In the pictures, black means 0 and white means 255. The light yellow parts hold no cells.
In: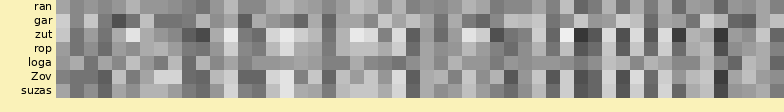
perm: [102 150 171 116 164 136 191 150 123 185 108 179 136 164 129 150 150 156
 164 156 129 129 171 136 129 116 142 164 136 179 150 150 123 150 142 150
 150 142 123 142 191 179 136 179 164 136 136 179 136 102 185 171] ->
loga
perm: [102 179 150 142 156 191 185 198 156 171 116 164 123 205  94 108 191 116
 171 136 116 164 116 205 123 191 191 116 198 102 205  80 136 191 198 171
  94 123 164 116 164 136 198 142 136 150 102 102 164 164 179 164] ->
gar
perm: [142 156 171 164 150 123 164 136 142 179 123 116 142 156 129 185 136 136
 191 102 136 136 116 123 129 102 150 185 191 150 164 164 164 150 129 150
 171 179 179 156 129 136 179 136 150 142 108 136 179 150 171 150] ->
ran

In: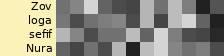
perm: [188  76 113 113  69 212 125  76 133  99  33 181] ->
Nura
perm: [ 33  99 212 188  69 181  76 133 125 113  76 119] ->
loga
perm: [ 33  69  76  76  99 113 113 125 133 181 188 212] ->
Nura
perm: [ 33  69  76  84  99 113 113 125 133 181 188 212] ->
Zov
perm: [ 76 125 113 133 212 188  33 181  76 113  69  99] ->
Nura
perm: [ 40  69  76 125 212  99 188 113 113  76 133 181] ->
sefif
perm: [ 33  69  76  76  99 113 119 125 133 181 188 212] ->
loga

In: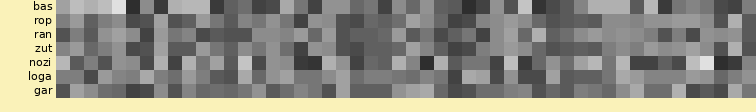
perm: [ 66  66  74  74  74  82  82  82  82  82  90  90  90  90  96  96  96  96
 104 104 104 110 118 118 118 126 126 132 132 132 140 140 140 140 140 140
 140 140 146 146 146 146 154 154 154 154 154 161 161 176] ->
rop
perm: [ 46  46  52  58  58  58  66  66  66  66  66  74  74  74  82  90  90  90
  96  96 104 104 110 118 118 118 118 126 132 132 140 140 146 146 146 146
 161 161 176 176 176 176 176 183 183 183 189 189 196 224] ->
nozi
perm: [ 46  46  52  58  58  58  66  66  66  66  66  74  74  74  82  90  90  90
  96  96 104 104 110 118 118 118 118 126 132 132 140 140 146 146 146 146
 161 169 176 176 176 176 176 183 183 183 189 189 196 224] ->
bas
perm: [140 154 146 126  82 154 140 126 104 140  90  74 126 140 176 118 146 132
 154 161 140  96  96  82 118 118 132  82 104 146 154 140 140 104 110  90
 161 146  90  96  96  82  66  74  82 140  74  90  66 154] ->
ran

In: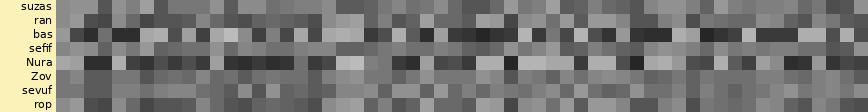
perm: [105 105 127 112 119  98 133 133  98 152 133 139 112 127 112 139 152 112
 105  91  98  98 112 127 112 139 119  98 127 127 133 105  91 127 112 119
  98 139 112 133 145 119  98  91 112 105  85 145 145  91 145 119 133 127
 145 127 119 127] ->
sefif
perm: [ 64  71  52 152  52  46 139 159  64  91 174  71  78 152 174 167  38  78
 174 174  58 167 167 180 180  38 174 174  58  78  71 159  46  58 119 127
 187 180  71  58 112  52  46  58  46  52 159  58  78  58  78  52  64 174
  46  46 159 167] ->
Nura

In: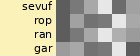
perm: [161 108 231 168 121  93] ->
sevuf
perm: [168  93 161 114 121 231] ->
rop
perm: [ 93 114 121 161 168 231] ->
rop
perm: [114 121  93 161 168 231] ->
rop

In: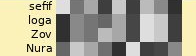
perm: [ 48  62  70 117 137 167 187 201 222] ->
Zov
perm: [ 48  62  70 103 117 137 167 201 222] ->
loga
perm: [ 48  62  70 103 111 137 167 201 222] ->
Nura

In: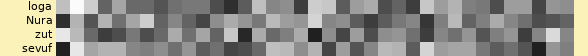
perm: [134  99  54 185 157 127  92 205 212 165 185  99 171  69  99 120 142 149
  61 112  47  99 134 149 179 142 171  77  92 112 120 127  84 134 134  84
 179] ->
Nura
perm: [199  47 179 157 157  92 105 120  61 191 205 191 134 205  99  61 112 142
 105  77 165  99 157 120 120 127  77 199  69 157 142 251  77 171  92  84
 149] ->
loga

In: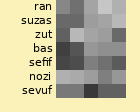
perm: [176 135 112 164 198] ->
ran
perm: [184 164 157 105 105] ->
suzas

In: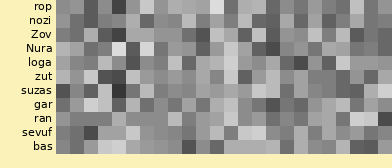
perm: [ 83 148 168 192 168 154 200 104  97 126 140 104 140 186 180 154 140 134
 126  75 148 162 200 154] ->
zut
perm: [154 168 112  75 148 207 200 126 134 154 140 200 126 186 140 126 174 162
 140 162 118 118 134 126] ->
sevuf

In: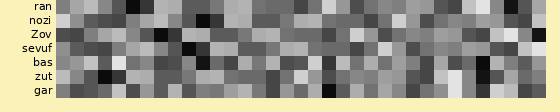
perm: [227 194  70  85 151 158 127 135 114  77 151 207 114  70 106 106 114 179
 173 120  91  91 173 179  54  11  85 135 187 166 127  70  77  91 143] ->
sevuf
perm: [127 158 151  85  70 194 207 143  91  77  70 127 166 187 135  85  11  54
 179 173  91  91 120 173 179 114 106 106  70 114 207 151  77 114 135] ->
nozi
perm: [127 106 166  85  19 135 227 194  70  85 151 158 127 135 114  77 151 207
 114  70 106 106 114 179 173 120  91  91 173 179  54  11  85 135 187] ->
zut
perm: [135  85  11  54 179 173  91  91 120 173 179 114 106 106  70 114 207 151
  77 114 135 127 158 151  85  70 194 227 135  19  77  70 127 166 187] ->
Zov

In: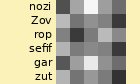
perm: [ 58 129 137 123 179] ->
sefif
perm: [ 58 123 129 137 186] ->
rop

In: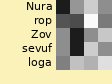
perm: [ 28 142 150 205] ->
Nura
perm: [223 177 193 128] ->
loga
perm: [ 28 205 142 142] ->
sevuf
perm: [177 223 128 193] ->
loga
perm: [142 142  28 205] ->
sevuf
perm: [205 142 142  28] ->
sevuf

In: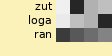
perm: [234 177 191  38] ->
loga
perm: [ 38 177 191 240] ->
zut
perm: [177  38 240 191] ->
zut
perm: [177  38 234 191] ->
loga

